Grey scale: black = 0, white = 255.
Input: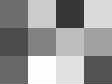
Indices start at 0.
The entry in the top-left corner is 110
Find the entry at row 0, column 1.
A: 203
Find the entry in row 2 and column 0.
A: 104
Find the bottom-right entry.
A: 83

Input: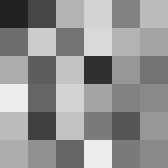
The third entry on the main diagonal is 195
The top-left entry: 33
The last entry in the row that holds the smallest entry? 187
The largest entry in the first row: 211
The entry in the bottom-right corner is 137
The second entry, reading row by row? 70
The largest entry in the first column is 236
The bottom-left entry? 172
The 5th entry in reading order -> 130
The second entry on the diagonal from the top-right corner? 179
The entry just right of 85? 151

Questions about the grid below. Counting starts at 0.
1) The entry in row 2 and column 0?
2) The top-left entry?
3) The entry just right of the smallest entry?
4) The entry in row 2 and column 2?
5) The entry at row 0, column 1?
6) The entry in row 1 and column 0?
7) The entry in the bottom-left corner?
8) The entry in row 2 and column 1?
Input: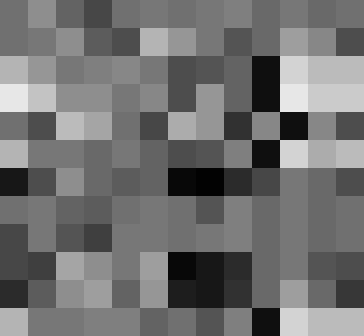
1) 180
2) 112
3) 43
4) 119
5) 142
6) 112
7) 180
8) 150
